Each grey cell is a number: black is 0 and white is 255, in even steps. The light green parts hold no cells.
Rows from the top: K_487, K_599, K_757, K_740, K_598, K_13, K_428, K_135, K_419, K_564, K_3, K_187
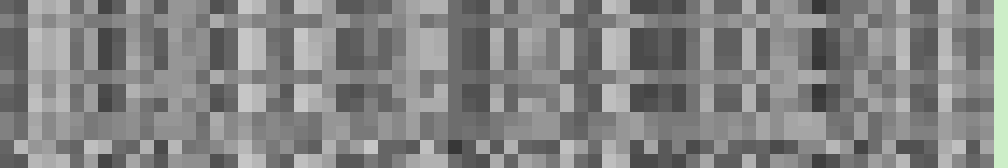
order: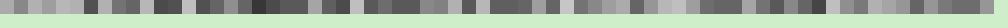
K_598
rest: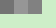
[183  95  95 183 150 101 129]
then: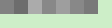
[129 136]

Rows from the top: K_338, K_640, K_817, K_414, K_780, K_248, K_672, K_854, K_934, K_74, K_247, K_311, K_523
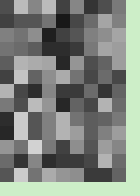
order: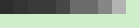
K_311
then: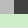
[134  52]
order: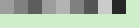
K_74
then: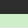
[ 58 121]
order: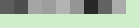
K_780
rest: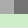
[ 71 107  71]
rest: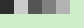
[115  93  99 121]

